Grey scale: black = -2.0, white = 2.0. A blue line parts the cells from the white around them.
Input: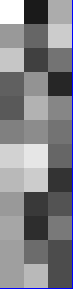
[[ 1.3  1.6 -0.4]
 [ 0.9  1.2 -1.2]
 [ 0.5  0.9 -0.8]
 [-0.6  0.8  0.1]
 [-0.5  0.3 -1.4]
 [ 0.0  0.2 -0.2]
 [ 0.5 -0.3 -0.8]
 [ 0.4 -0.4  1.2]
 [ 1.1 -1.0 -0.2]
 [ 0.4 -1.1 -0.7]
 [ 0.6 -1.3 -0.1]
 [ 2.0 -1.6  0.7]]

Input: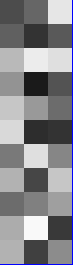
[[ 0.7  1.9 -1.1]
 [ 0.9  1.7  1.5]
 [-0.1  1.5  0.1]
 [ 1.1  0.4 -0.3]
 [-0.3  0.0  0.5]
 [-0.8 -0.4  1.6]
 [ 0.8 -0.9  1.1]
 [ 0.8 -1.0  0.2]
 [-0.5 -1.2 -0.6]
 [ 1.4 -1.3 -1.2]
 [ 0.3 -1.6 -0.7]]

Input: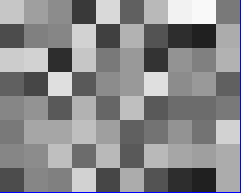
[[ 1.2  1.3 -1.3  1.1 -0.1  0.4 -1.2  0.3  0.0  0.8]
 [-0.1  0.6  0.6  1.0  0.5 -0.5 -0.2  0.3 -0.2  1.3]
 [ 1.1  0.5  0.2 -1.1  1.4 -0.5  0.9  1.8  1.9 -0.1]
 [ 0.1  0.3 -0.6  0.8 -0.4  1.0 -0.6 -0.3 -0.3 -0.1]
 [ 0.1  0.2  1.0 -0.3  0.9 -0.6  0.9  0.6  0.5  0.7]
 [-0.8  0.1  0.0  1.3 -0.9  0.7 -0.7 -1.3 -1.5  0.7]
 [-0.8  0.0  0.1  1.3 -1.0  0.8 -0.7 -1.3 -1.5  0.7]
 [-0.5 -0.9  1.5 -0.6  0.2  0.4  1.5  0.2  0.4 -0.5]]

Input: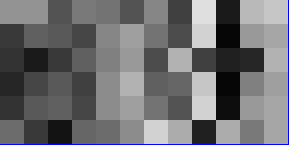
[[ 0.3  0.3 -0.7 -0.1 -0.2 -0.7  0.1 -1.0  1.5 -1.6  0.9  1.1]
 [-1.1 -0.5 -0.6 -0.9  0.1  0.5 -0.2 -0.8  1.3 -1.9  0.4  0.6]
 [-1.2 -0.6 -0.5 -0.9  0.2  0.5 -0.2 -0.7  1.3 -1.8  0.4  0.6]
 [-1.4 -0.9 -0.6 -1.0  0.2  0.8 -0.5 -0.4  1.1 -1.9  0.0  0.5]
 [-0.3 -1.1 -1.7 -0.4 -0.3  0.2  1.3  0.7 -1.5  0.7 -0.1  0.6]
 [-1.2 -1.6 -1.1 -0.5  0.0  0.4 -0.8  0.8 -1.0 -1.5 -1.4  0.8]]

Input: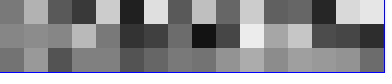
[[-0.1  0.8 -0.6 -1.1  1.2 -1.5  1.5 -0.6  1.0 -0.4  1.2 -0.5 -0.4 -1.4
   1.4  1.6]
 [-0.2  0.4 -0.7  0.0  0.0 -0.7 -0.4 -0.1 -0.2  0.3  0.7  0.2  0.5  0.4
   0.3 -0.3]
 [ 0.1  0.2  0.1  0.9 -0.1 -1.2 -1.0 -0.3 -1.7 -0.9  1.7  0.6  1.1 -0.8
  -0.9 -1.3]]

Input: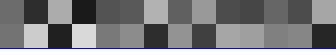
[[-0.2  1.2 -1.5  1.4 -0.1  0.2 -1.3  0.3 -1.0  0.6  0.5  0.0  0.1 -1.4]
 [-0.3 -1.3  0.7 -1.6 -0.7 -0.6  0.8 -0.5  0.4 -0.8 -0.9 -0.4 -0.8  0.6]]

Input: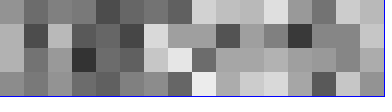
[[ 0.2 -0.1  0.3 -0.3 -0.5  0.0  0.2 -0.4  1.7  0.7  1.2  1.4  0.6 -0.6
   1.1  0.3]
 [ 0.8 -0.2  0.4 -1.2 -0.3 -0.5  1.1  1.6 -0.3  0.6  0.6  0.8  0.5  0.4
   0.1  0.7]
 [ 0.3 -0.3  0.0 -0.1 -0.8 -0.4 -0.2 -0.5  1.3  1.0  0.9  1.5  0.4 -0.2
   1.2  0.9]
 [ 0.8 -0.8  0.9 -0.6 -0.4 -0.9  1.4  0.5  0.5 -0.7  0.5  0.0 -1.1  0.1
   0.1  1.1]]

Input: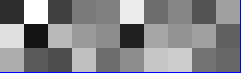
[[-1.3  2.0 -1.0 -0.1  0.0  1.7 -0.3  0.1 -0.7  0.5]
 [ 0.7 -0.6 -0.8  1.0 -0.3  0.2  1.1  1.2 -0.2 -0.4]
 [ 1.5 -1.7  0.9  0.4  0.2 -1.5  0.6  0.3  0.5 -0.5]]

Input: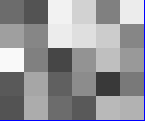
[[-0.7  0.7 -0.3 -0.6  0.9  0.8]
 [-0.6  0.6 -0.5  0.2 -1.1 -0.1]
 [ 0.5  0.1  1.7  1.5  1.2  0.1]
 [ 1.9  0.0 -0.9  0.3  1.0  0.4]
 [-0.3 -0.7  1.8  1.3  0.0  1.7]]
